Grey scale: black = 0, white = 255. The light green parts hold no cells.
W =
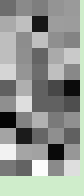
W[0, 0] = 108
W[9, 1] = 165
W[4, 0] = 213
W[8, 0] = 163
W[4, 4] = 136
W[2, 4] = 132
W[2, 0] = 190
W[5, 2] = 97
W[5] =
[95, 175, 97, 71, 11]
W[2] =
[190, 141, 191, 142, 132]
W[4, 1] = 149
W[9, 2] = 162
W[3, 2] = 101
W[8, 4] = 95
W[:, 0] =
[108, 170, 190, 190, 213, 95, 142, 5, 163, 241, 120]
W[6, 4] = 78
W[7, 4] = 145

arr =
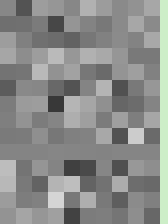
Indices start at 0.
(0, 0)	135
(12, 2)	129
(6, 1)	155
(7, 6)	123
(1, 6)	120
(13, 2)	150
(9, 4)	133
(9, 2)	132
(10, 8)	152
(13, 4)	66
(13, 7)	117
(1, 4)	149
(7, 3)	133
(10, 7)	80
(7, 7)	159
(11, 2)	99
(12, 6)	121
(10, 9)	142
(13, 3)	160
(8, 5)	130
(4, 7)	148
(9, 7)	133
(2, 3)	108
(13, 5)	124
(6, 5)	166
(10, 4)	64
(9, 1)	132
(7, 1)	147
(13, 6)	126
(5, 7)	81
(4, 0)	115
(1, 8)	167
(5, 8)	121
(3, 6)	169
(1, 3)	71
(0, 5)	177
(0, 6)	156
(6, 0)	124
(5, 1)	137
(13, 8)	142

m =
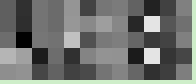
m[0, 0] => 94
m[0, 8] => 99
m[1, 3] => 107
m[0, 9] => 33
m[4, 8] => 101
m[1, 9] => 227
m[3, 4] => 48
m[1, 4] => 150
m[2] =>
[108, 3, 117, 114, 192, 80, 121, 127, 101, 58, 66, 128]
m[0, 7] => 122
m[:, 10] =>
[65, 86, 66, 53, 62]
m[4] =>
[142, 146, 70, 99, 65, 74, 116, 132, 101, 48, 62, 127]
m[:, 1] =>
[47, 46, 3, 161, 146]
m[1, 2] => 115
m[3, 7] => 146
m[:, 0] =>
[94, 94, 108, 181, 142]
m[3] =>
[181, 161, 29, 109, 48, 132, 147, 146, 26, 228, 53, 70]

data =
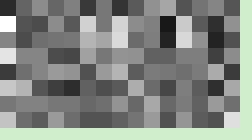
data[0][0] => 43
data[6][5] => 104
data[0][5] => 58
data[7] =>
[195, 108, 93, 155, 108, 82, 82, 96, 115, 155, 80, 149, 93, 80, 223]
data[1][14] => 144
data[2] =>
[134, 76, 112, 116, 120, 178, 167, 217, 107, 126, 35, 216, 144, 35, 80]
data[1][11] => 202
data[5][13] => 47
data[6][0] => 117
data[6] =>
[117, 129, 129, 120, 119, 104, 112, 145, 106, 169, 103, 123, 96, 152, 112]
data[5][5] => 97
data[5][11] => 127
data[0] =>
[43, 100, 141, 101, 128, 58, 117, 52, 91, 143, 167, 85, 116, 133, 86]
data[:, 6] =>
[117, 117, 167, 117, 153, 79, 112, 82]
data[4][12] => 123
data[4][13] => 170
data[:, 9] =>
[143, 128, 126, 99, 123, 107, 169, 155]
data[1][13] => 47
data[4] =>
[59, 110, 133, 155, 147, 80, 153, 178, 93, 123, 117, 112, 123, 170, 59]
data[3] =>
[228, 131, 133, 76, 72, 162, 117, 145, 144, 99, 98, 127, 124, 64, 138]
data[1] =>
[255, 84, 78, 140, 87, 208, 117, 210, 141, 128, 24, 202, 92, 47, 144]
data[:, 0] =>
[43, 255, 134, 228, 59, 198, 117, 195]
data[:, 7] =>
[52, 210, 217, 145, 178, 92, 145, 96]

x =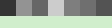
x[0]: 53
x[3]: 203
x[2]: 101
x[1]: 145

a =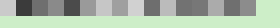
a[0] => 202
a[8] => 209
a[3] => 138
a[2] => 111
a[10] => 187

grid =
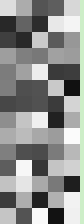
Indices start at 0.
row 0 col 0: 221
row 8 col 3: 156
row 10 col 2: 54
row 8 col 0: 172
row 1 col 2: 44
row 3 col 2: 120
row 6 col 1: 76
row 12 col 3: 177
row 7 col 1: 196
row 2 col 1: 40
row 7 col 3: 33
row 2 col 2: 202
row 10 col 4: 209
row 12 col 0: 60
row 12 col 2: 33
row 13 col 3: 18
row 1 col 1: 99
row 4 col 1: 161
